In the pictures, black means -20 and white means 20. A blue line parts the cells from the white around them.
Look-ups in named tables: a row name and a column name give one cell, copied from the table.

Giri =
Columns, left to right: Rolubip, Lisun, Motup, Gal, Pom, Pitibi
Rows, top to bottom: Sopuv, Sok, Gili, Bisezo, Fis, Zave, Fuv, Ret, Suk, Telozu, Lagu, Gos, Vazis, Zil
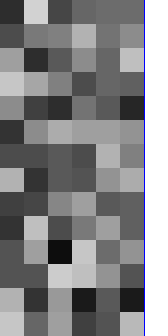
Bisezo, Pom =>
-4
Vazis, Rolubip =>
8
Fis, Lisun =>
-10
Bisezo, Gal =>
-8
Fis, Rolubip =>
2
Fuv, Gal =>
-8
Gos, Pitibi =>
-7
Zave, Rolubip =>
-12
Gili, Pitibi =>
10
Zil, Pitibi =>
9
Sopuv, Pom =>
-3
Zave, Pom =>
5

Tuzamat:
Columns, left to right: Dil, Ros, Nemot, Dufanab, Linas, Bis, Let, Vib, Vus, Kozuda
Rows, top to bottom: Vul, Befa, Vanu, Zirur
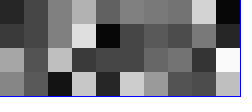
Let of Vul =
-1
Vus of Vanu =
-12
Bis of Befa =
-9
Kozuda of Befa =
-14
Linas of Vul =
-5
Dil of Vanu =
6
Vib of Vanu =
-2
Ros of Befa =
-9
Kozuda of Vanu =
19
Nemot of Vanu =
10
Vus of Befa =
-1
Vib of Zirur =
-7
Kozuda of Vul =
-19
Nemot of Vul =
0
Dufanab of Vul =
8

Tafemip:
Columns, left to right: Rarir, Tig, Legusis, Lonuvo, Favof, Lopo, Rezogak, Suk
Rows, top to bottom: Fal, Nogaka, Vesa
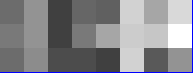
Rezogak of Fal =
6
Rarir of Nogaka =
-1
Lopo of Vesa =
13
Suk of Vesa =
3
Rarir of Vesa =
-3
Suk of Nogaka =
20
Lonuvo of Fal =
-4
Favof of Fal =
-5
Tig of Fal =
3
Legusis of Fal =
-10
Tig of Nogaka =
3
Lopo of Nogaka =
12
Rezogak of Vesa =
-6
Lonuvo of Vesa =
-8
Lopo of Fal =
13
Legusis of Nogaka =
-10
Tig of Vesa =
2
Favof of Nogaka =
6
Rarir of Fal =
-3
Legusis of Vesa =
-8
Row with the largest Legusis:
Vesa

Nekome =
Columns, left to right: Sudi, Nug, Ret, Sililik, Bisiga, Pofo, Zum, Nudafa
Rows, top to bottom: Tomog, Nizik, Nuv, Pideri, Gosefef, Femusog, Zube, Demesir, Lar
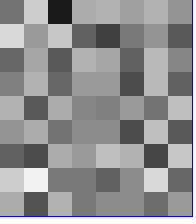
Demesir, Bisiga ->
-5
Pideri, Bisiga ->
4
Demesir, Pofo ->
2
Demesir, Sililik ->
-1
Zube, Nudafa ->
11
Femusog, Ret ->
-2
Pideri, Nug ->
8
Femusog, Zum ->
10
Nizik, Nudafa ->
-6
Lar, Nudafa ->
4
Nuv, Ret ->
-6
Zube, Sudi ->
-5
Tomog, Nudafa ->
3
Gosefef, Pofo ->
4

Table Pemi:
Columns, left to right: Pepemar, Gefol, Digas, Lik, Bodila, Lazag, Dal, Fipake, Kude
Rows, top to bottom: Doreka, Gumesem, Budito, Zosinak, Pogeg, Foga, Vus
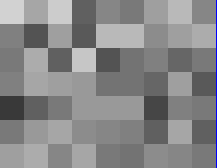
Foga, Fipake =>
6
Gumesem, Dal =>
2
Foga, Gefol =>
4
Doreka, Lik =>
-5
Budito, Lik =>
11
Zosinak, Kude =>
-6
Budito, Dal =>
0
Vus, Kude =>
-1
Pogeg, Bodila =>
4
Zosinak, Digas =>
5
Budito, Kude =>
-1
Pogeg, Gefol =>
-5
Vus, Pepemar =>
5
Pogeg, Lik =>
4
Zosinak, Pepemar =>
0
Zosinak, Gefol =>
6
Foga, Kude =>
-5
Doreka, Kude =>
1
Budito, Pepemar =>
-1
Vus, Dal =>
2
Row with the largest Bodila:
Gumesem

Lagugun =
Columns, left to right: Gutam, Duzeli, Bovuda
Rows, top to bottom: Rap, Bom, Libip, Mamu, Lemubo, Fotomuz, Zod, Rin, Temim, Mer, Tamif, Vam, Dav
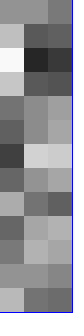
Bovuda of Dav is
-3
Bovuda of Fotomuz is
6
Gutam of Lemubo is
-2
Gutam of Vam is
3
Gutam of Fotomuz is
-5
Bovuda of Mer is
8
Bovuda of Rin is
6
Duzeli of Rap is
3
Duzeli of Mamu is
-6
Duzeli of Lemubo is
2
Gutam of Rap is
3
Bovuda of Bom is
-5
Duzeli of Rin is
3
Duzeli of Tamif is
8
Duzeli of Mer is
6
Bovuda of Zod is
12
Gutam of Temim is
7
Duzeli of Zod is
13
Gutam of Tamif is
-1

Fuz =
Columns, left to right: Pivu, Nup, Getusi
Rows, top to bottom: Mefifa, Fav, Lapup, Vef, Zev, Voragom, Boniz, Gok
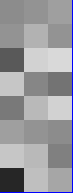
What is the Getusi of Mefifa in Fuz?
5
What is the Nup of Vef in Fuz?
1
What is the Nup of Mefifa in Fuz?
3
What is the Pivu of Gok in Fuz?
-14
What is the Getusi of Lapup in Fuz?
14
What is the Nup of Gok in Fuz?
10
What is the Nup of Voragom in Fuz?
3
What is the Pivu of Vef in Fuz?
11
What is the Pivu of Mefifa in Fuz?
2
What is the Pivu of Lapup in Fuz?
-6
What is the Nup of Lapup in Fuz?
13
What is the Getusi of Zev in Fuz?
13
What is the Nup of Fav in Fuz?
8
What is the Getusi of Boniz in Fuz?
0
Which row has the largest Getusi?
Lapup

